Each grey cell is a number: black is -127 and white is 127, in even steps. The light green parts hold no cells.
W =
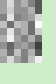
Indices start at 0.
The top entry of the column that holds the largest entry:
-39
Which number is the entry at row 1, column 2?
18
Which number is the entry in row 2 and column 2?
2
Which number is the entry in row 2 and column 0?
2
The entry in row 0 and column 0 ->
33
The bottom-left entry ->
33
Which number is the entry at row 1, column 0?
33
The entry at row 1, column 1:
76
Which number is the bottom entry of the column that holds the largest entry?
113
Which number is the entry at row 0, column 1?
89
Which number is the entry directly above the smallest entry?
-14
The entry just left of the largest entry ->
-14
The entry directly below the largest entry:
76
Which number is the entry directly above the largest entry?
89
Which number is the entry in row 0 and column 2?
18

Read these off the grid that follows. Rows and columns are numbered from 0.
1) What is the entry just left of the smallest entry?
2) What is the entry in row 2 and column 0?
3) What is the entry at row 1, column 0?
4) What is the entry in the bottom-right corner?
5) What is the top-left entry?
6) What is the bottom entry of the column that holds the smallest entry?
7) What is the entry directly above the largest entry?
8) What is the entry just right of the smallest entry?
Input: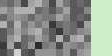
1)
20
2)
-22
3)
34
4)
34
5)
-7
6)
20
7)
-53
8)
-7
